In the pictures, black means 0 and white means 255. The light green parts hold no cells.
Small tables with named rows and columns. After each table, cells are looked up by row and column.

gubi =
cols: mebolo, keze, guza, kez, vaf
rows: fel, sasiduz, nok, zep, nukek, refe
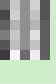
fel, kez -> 209
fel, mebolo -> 111
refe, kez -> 237
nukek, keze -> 190
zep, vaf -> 95
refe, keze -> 245
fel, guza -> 144
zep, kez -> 223
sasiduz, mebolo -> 72
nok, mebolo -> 98
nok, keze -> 180
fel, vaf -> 85
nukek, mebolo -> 85
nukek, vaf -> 95
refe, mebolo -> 60
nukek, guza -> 144
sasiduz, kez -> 194
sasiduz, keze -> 208

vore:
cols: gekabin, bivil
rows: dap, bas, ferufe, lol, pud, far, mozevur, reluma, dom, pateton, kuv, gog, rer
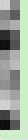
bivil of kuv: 186
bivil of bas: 95
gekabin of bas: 131
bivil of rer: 86
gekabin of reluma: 155
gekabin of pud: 15
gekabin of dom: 144
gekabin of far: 141

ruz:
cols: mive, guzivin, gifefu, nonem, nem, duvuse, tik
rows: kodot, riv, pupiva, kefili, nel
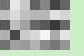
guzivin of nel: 160
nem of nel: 139
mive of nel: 114
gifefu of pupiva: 161
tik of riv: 213
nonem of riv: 183
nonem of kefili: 217
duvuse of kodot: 68
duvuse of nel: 119
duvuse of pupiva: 57
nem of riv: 183
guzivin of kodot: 231
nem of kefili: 244
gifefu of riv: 191
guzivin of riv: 218
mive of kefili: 176
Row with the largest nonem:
kefili

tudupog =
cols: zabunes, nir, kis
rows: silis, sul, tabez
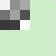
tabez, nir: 61
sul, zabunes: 114
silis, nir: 143
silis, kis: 169
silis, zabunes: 242
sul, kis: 81
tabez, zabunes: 57
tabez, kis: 252
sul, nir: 161

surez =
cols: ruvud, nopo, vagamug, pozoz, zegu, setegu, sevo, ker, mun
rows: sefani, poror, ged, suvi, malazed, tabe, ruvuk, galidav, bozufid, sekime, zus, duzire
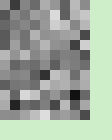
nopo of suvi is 139
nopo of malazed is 159
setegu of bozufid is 170
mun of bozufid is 173
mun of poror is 198
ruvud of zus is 171
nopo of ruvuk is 101
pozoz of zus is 97
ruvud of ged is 103
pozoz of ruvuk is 109
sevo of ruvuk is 135
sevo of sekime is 114
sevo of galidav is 175
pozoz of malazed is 144
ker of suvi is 165

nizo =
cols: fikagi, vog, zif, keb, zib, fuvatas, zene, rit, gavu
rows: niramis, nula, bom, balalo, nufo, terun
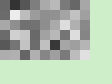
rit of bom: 176
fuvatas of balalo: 184
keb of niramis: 126
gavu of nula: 160
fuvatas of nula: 145
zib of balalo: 162
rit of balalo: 221
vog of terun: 176
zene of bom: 221
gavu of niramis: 167
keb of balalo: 105
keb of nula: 156
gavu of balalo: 133
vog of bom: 143
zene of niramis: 122
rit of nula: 193
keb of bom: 114
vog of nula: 236
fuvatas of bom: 170
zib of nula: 143

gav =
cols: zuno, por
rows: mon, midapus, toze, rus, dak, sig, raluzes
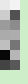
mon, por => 243
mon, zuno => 233
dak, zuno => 191
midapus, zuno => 205
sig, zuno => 7
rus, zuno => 171
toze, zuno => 155
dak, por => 117
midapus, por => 81
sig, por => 182
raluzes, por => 88
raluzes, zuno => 67
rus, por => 173
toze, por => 140
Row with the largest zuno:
mon

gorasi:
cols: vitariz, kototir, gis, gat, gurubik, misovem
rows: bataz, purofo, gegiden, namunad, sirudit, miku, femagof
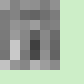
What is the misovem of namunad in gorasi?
107
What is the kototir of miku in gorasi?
201
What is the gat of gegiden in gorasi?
156
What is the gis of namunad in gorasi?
135
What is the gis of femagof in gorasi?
135
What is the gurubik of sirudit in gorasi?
134
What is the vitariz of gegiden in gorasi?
124
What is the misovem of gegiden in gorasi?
129
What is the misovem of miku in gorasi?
99
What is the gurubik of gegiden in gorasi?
124
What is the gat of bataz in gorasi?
143
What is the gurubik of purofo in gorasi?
112
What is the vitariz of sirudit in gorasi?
120
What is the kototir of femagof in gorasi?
149
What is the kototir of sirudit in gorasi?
199
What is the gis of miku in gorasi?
120
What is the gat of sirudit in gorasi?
63

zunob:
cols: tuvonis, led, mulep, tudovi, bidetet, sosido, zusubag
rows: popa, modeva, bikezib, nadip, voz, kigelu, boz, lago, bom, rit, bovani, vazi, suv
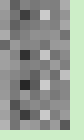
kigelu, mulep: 48
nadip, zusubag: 115
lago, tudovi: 97
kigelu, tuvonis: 161
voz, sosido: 153
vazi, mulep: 60
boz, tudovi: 131
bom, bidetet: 203
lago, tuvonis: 147
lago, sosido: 111
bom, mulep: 38
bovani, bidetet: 127
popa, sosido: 127
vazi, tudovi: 108
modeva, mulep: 62
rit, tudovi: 117
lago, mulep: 123
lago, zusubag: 191
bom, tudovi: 91

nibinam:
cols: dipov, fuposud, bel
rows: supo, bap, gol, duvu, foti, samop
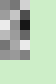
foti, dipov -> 117
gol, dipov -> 235
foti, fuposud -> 168
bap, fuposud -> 197
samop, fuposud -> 153
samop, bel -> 129
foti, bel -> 234
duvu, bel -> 102

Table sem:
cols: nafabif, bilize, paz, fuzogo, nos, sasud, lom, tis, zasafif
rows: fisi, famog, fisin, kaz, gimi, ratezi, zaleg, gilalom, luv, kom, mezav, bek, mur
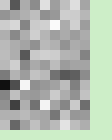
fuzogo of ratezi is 201
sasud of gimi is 177
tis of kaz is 157
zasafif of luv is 184
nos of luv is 152
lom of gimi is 147
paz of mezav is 175
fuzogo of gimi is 145
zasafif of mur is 174
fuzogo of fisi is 140
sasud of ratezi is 205
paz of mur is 161
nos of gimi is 185
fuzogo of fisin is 203
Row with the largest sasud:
fisin

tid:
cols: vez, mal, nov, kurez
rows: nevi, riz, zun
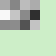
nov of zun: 83
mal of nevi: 134
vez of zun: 138
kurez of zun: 195
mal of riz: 197
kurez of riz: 47
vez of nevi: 170
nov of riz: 138
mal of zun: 140
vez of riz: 248
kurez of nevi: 172
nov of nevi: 188
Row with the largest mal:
riz

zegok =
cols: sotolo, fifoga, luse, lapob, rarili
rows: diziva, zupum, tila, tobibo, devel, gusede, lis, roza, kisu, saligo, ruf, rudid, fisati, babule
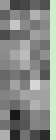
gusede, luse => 187
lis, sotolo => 132
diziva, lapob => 99
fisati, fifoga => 75
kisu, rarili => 168
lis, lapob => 134
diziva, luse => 70

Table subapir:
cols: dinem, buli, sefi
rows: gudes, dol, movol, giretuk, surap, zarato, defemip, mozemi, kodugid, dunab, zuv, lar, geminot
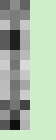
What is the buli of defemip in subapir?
116
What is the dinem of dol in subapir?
133
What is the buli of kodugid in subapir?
115
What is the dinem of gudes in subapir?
97
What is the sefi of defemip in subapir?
217
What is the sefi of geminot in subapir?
177
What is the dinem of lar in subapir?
150
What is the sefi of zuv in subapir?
67
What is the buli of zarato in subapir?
128
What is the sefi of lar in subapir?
186
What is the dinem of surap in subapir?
90
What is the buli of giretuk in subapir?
31
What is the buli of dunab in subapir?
123
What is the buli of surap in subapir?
32
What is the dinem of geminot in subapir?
85
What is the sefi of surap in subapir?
169

